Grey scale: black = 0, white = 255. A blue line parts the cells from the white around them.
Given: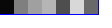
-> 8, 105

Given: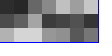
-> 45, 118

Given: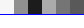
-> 246, 89

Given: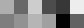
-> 174, 98

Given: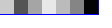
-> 203, 4

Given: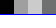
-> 2, 112

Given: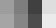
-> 157, 235
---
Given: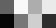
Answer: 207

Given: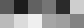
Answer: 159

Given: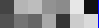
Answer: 204

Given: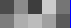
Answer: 160

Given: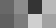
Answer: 207

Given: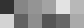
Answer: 103
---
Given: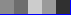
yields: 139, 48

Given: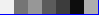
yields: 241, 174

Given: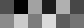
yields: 79, 116

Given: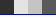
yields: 48, 90

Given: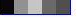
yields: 8, 79

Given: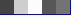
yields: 67, 115

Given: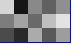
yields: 213, 157
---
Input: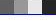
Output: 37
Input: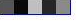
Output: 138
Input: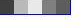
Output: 93
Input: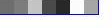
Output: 166
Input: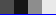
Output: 233
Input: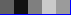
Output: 155
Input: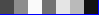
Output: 18
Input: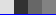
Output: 130
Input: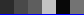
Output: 115
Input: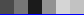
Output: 194
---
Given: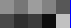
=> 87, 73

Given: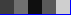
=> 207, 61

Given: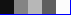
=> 252, 16

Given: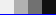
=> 17, 240

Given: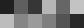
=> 195, 189

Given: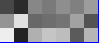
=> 156, 238
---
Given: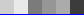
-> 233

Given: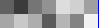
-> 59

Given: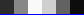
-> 135

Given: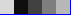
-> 15

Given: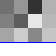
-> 150

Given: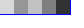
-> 150

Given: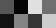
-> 4

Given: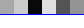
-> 203

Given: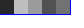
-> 190
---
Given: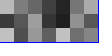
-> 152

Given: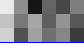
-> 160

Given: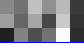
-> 78

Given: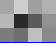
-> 191

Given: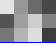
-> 221

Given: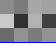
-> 123

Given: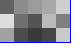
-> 57

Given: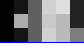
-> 96

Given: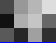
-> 160
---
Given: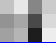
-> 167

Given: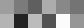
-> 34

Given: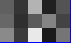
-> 47

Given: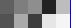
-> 170

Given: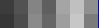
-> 76

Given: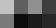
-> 13
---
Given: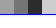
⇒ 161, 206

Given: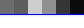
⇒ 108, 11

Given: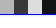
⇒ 182, 20

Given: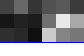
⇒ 66, 119

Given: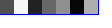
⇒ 80, 174

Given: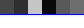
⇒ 69, 110
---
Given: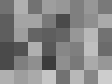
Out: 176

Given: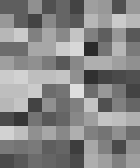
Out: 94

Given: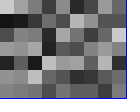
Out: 161

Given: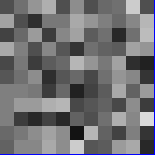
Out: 112

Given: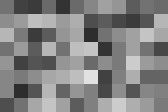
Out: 65

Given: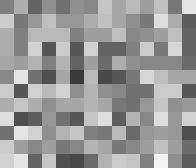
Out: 173

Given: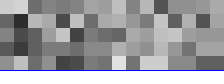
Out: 211
